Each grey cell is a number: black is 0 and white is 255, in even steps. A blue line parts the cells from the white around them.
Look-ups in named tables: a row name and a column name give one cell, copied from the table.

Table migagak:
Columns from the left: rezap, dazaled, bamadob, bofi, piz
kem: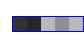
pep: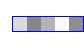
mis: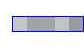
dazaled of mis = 163
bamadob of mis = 164
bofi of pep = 252
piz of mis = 155
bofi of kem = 143
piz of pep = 142
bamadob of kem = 184
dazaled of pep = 134
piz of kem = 186
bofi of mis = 195
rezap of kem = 51
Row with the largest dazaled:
mis

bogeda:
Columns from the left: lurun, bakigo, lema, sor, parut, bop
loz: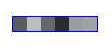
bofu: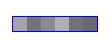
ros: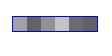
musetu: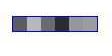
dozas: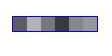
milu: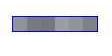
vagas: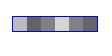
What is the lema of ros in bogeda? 146
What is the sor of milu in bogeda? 157
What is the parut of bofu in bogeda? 115
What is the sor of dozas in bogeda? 59
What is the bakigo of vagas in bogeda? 99
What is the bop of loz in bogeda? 161
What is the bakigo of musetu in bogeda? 185
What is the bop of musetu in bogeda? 157
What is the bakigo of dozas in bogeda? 178
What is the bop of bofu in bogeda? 105
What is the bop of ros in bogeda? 97
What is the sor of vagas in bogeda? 214
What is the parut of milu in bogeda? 147

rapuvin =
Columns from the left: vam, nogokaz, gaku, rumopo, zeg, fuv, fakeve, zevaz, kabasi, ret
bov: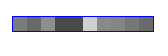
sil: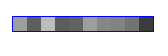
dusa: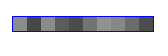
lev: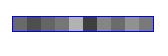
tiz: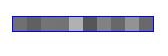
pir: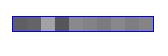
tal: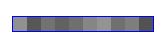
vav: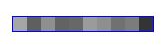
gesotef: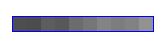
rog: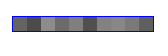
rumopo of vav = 99
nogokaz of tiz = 96
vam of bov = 123
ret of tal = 82
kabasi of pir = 126
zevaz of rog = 135
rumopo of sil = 92
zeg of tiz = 177
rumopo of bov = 74
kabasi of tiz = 147
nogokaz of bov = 105
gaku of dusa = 139
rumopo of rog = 107
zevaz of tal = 112
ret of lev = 121
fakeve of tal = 147
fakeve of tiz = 130
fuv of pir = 131

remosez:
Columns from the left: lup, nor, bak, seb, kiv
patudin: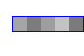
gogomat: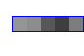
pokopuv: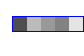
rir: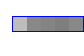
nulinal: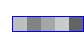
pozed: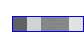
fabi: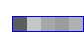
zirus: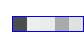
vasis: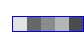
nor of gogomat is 141
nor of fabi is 198
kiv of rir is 136
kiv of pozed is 226
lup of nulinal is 191
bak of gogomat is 87
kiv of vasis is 76
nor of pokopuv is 187
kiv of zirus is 225

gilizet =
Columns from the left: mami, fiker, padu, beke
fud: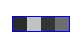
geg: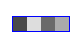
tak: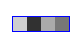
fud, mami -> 43
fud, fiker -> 194
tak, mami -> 207
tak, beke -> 119
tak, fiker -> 49
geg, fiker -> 221
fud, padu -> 52
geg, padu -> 106
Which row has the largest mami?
tak

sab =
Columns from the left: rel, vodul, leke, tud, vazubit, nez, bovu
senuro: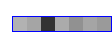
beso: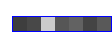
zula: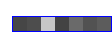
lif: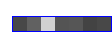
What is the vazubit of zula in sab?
106
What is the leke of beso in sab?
203
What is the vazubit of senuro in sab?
145
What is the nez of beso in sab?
68
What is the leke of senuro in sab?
51
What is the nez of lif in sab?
67
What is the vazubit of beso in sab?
98
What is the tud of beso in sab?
86
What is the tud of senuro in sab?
171
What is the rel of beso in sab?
62
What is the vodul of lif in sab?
97
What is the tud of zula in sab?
67
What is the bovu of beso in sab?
89
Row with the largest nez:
senuro

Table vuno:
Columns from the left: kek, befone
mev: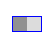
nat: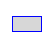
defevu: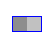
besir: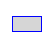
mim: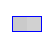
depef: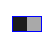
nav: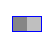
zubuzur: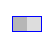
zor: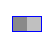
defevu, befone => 193
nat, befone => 215
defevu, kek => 141
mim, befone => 209
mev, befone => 220
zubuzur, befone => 221
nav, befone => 191
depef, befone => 169
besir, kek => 214
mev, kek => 145
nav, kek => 134
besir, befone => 214

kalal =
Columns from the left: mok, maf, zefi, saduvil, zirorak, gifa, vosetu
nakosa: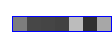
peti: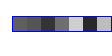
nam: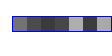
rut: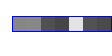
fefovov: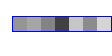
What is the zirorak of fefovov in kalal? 198
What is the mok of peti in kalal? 95
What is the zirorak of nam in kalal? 174
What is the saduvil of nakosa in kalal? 66
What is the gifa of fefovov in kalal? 139
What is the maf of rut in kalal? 136
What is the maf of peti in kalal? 85

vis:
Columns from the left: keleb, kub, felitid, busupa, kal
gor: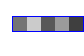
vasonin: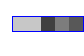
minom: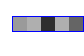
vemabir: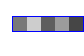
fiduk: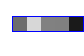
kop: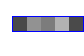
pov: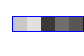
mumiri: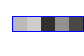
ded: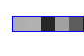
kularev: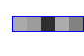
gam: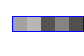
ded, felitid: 39
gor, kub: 203
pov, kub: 225
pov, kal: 87
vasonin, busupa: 125
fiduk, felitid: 129
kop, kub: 146
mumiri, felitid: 48
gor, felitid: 88
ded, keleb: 174
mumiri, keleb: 186
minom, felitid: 47
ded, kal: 93
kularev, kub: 156
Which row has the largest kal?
kularev

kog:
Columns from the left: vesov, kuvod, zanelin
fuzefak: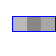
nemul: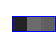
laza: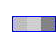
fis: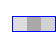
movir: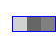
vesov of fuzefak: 185
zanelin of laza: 131
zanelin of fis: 210
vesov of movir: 209
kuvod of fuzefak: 135
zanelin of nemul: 96
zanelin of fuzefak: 167
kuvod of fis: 169
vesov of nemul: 35
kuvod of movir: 102
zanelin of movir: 128
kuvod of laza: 206
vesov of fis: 221

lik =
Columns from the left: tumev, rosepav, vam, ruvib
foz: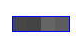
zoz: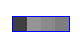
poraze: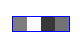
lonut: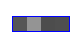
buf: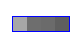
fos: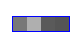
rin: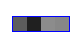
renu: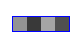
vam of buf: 107
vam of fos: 90
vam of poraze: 56
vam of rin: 140
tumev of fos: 120
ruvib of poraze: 115
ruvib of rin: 135
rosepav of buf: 110
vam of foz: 101
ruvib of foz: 93
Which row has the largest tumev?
buf

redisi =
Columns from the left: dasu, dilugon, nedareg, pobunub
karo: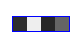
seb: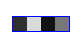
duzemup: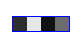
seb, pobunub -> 119
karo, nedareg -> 39
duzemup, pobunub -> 108
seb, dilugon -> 218
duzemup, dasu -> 46
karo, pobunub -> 101
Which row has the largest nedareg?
karo

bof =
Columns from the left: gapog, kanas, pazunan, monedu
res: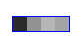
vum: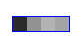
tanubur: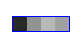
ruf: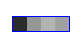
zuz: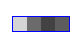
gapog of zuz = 212
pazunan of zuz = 66
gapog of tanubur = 40
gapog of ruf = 43
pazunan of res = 182
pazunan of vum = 179

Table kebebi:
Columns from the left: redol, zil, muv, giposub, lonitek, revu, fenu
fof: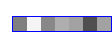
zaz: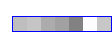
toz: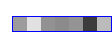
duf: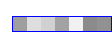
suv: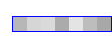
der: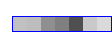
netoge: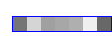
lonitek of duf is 241
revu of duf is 139
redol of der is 193
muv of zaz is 172
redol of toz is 156
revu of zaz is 253
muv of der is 143
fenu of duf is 146
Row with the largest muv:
suv

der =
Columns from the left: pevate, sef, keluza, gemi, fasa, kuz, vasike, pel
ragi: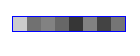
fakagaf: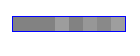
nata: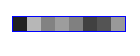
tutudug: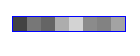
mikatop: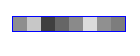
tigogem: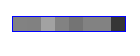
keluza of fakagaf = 130
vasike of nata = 84
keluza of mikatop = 63
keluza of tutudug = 101
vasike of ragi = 67
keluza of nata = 130
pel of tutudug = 163
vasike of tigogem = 130

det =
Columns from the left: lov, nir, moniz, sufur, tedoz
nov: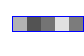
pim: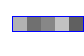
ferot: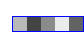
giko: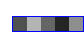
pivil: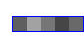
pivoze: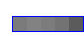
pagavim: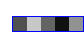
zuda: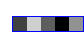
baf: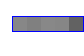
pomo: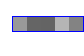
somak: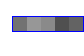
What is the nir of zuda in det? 207
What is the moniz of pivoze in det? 124
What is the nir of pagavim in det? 199
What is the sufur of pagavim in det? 17
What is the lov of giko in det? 80
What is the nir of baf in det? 128
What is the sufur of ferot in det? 235
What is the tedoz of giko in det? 142
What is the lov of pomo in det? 153

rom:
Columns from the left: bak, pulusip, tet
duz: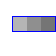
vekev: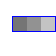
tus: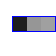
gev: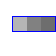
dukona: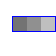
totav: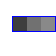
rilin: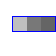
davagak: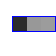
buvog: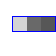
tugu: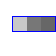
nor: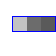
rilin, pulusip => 120
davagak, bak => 44
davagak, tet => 156
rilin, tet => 101
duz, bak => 181
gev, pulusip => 129
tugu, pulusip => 119
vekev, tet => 195
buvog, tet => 87
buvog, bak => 212
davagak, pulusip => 152

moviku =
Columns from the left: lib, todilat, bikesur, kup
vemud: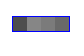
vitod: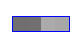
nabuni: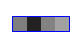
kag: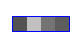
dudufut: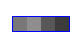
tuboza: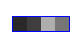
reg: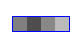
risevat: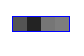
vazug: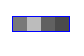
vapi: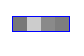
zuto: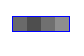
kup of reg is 186
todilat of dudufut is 142
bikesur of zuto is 112
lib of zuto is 106
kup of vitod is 167
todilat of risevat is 35
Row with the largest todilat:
vapi

